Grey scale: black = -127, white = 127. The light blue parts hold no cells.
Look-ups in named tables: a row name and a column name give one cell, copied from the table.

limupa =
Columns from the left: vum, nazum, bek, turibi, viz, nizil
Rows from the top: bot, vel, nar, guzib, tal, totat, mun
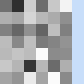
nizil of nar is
0
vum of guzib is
60
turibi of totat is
56
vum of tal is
57
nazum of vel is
37
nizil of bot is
115
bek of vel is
85
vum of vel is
47
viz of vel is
43
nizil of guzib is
19
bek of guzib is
62
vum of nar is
1
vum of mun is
36
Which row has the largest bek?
mun

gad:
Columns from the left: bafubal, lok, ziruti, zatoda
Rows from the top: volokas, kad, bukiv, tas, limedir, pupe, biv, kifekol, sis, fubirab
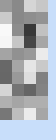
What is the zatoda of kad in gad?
19
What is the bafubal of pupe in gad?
-23
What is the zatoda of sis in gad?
47
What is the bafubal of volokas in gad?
26
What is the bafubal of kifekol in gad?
85
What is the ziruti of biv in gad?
93
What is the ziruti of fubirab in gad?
107
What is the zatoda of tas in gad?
38
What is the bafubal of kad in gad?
74
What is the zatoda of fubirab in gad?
38
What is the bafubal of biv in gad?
-24
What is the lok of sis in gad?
37
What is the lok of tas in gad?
70

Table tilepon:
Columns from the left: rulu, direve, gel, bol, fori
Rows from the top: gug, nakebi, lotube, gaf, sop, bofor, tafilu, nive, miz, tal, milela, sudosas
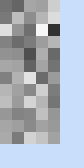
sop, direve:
15
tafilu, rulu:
0
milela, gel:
10
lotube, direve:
20
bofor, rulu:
39
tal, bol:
64
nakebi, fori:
92
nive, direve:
33
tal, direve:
3
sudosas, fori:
34
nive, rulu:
54
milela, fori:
25
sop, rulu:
18
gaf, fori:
54
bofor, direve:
35
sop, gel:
-48

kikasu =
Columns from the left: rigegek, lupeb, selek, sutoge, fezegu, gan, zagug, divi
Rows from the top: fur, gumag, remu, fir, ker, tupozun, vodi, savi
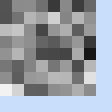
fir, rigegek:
0
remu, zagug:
-34
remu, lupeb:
69
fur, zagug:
-66
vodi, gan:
54
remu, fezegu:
21
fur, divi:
-24
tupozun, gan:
26
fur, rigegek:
-44
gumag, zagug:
53
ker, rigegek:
18
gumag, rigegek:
-45
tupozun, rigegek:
-8
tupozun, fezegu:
-9
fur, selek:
12
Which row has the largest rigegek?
savi

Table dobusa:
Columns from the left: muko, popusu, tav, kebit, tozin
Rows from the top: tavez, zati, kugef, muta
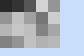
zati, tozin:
77
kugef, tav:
63
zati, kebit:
-10
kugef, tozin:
38
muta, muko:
1
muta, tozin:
56
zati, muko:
19
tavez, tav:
-41

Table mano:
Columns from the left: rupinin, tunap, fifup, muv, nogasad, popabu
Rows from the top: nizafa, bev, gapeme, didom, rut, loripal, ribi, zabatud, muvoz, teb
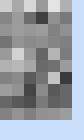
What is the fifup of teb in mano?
0
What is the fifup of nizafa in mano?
87
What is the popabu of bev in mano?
-6
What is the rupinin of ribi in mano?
2
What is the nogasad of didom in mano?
5
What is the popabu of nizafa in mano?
48
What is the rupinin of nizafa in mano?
77
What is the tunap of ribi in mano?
10
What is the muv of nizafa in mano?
25
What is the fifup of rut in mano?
24
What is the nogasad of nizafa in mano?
100

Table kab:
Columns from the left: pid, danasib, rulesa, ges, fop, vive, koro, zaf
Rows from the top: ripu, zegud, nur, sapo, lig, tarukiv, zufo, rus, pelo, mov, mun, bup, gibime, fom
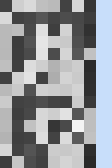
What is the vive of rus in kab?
71
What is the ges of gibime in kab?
-58
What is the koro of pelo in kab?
75
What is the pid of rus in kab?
57
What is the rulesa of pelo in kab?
-58
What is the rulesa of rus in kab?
-45
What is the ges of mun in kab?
87
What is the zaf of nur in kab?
-78
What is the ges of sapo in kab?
101
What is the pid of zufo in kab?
-63
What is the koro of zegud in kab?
-55
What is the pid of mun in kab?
57
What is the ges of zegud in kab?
-41
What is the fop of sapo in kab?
78
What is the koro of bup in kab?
-37
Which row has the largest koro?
mun

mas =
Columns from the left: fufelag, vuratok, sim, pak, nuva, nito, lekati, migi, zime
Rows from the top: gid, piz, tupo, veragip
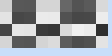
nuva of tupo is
-72
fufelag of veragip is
85
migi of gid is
-37
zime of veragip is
99
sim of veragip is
-42
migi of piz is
-55
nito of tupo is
90
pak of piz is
107
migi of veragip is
-47
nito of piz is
-45

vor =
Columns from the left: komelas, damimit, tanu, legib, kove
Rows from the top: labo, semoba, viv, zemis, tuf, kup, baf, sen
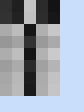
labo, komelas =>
-79
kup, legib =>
33
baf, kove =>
66
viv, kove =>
71
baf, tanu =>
-98
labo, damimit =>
-96
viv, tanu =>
-104
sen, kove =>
69
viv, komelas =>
43
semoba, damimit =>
-93
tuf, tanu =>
-106
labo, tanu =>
68
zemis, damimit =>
35
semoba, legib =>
-82
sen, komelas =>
42
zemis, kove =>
42
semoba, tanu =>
65
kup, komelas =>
29

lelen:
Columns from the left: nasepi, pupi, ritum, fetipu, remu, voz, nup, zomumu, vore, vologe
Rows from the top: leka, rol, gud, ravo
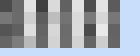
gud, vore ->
105
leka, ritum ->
98
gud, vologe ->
-28
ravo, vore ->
77
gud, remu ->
87
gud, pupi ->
-31
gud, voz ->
-19
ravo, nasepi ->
-26
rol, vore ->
86
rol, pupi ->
-20
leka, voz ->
-30
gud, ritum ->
94
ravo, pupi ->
-2

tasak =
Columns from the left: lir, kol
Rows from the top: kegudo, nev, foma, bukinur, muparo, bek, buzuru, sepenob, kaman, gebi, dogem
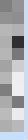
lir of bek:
35
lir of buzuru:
54
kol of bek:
77
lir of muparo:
54
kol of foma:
49
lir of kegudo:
0
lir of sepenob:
-1
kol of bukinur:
-80
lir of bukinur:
47
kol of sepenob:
111
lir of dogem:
46
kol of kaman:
-6
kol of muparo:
-7
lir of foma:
55
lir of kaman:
43
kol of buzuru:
110

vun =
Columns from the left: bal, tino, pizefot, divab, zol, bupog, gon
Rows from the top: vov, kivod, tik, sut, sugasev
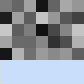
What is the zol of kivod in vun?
23
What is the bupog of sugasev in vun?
22
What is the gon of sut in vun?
49
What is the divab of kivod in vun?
67
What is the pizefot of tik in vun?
-2
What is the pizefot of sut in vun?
-22
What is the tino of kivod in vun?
32
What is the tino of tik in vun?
-33
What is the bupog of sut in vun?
-49
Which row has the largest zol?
kivod

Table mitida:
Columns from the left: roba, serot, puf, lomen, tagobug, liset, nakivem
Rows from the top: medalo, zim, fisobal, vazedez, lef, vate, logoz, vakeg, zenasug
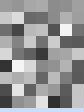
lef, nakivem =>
72
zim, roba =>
72
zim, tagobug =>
11
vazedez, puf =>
73
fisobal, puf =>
57
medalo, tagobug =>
12
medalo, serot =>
21
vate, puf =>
88
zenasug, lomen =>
98
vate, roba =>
-76
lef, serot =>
-10
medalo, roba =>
28
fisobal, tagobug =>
-44
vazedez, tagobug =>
76
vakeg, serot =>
100
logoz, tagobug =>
59
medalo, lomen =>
42
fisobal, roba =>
-17
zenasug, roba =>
-70
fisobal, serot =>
-57
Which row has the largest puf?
vate

